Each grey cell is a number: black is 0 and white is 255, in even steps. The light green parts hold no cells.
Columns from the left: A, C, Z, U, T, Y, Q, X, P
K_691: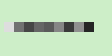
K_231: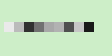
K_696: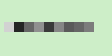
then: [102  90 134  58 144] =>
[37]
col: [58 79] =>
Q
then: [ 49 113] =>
[168]
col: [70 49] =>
Z
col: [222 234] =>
A

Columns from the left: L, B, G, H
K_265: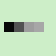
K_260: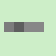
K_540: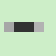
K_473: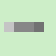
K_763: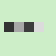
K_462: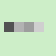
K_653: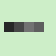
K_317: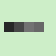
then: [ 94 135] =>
[135]
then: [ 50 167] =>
[60]
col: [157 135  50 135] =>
G
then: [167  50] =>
[50]
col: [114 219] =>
H
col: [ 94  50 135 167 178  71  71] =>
B

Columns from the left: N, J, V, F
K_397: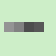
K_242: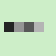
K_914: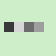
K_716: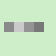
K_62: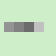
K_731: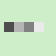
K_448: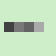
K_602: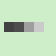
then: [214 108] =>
[158]
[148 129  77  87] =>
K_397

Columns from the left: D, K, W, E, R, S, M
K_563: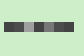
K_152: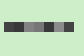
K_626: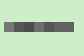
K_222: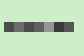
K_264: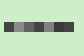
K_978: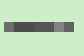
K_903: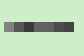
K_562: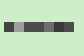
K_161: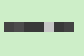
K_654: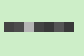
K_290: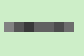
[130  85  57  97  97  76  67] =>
K_903
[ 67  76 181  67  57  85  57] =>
K_654
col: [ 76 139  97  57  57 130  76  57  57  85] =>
S

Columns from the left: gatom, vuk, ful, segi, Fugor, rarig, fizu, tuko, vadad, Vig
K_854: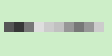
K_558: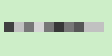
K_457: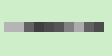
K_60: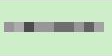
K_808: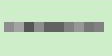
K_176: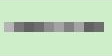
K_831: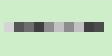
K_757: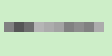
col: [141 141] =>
Fugor
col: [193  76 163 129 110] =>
Vig
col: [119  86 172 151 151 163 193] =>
tuko
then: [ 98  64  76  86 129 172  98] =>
[76]
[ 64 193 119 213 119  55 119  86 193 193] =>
K_558

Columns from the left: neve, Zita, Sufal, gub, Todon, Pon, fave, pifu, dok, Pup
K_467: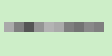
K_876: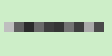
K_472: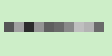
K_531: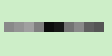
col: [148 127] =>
gub
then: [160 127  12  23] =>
[115]
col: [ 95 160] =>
Zita

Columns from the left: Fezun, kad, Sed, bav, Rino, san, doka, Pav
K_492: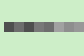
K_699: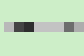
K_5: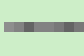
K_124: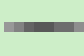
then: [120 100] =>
[120]
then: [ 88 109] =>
[109]
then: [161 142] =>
[152]
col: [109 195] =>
Rino
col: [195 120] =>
san
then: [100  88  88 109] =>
[109]

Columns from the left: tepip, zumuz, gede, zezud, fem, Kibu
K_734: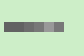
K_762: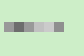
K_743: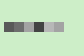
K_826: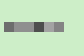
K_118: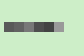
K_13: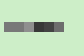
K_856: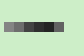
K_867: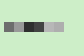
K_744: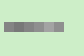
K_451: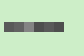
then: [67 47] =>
[36]
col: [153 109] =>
Kibu
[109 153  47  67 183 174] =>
K_867

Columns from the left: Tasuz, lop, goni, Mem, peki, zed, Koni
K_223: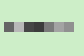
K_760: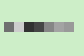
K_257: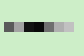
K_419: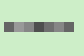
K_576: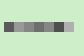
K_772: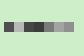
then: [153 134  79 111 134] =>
[101]
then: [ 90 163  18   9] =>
[111]
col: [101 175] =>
Koni
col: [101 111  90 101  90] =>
Tasuz
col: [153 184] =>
lop

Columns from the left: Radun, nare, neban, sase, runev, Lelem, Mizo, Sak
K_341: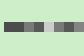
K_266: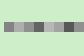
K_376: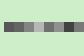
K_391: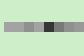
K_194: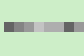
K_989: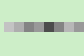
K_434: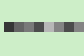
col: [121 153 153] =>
Sak
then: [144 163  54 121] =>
[144]
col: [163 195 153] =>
sase
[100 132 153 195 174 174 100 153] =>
K_194
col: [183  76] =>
Mizo

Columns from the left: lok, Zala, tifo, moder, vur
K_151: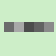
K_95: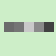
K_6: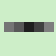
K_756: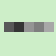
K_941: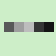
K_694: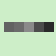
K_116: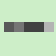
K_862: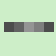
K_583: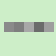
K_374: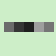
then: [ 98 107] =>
[138]
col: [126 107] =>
moder
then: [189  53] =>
[20]

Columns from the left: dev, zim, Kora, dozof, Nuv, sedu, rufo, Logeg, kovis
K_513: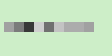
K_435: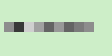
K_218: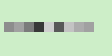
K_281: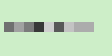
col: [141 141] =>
dev
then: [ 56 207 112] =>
[195]
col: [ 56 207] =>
Kora
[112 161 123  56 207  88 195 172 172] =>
K_281
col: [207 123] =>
Kora

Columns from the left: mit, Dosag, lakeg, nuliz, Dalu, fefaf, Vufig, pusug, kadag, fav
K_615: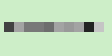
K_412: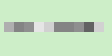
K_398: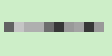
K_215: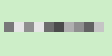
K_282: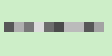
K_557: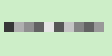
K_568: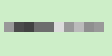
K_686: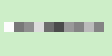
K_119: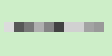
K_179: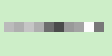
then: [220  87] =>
[120]
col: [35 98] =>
kadag
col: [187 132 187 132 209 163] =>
pusug
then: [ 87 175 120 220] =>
[109]
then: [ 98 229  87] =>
[197]

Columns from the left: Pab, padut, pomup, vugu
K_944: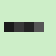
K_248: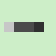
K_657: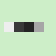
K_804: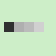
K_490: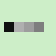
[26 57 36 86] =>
K_944
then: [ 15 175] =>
[157]
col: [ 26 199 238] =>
Pab
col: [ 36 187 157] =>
pomup
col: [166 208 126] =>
vugu

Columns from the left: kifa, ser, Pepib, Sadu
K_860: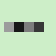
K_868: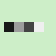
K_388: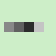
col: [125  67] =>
Pepib
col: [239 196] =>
Sadu
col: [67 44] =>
Pepib
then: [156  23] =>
[125]
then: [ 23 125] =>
[55]

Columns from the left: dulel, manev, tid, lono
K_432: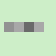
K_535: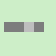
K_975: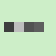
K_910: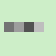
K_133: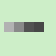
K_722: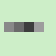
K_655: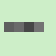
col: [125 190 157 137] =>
manev
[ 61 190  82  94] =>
K_975

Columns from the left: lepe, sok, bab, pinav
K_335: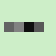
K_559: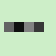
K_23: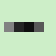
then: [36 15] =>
[88]
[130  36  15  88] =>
K_23
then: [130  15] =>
[88]
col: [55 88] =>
pinav
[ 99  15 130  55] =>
K_559
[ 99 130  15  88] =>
K_335
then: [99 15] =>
[130]

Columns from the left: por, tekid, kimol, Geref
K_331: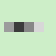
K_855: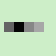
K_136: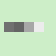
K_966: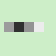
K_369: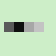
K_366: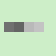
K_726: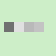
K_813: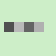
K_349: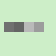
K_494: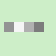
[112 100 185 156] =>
K_349
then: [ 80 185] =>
[100]
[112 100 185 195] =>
K_366

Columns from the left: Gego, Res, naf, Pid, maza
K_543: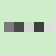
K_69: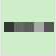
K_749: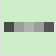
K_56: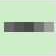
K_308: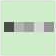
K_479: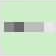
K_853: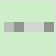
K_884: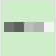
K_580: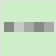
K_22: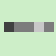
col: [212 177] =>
Pid
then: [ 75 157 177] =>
[157]
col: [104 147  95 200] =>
Res
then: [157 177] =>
[157]
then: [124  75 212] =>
[64]

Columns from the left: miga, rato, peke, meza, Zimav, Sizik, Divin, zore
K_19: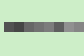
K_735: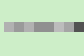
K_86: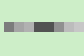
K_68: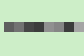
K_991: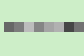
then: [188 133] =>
[165]
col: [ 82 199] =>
zore
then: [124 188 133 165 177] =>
[70]
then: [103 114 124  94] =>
[144]
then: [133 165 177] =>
[70]
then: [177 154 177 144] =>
[144]

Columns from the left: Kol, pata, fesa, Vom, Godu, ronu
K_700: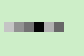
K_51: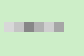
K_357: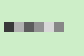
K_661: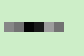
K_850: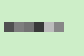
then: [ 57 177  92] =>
[146]
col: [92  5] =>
fesa
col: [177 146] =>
Vom
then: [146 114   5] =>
[177]
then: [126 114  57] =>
[188]

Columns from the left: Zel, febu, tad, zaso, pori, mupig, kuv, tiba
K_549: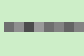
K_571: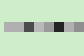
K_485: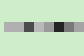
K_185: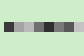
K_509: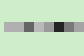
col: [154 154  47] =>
pori
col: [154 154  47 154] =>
pori
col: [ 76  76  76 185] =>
tad

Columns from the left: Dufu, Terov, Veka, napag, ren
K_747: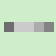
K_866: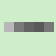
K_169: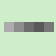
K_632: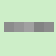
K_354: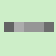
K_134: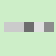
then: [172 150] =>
[150]
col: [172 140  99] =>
Dufu
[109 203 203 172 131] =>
K_747
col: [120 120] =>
ren
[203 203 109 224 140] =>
K_134
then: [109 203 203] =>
[172]

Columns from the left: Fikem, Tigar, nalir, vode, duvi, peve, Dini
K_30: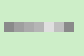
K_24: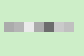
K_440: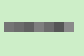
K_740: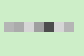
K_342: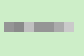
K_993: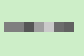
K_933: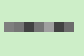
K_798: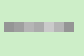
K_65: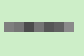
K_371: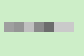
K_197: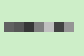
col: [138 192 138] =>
Dini
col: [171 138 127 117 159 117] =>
Tigar

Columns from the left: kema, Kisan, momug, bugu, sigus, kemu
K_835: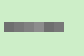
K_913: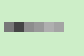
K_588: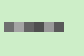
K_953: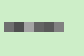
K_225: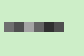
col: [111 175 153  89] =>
sigus
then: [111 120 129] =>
[141]
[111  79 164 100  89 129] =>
K_953
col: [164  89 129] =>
kemu

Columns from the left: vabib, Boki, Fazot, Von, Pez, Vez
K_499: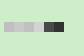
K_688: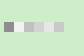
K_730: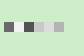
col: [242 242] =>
Boki
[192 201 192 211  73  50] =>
K_499
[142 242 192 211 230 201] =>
K_688
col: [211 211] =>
Von
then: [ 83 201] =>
[220]

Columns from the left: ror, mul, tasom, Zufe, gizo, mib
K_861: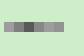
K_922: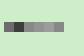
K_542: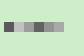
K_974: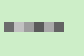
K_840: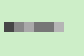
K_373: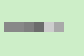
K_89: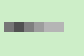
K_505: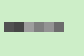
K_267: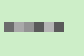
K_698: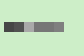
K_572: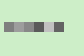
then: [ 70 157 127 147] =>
[108]
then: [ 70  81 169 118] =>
[118]
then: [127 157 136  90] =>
[193]
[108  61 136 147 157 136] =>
K_922

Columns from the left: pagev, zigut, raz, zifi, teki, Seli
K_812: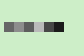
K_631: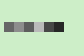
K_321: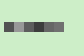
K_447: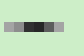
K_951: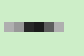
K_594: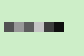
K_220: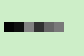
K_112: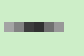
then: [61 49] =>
[112]
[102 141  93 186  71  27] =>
K_812
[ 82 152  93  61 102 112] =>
K_321

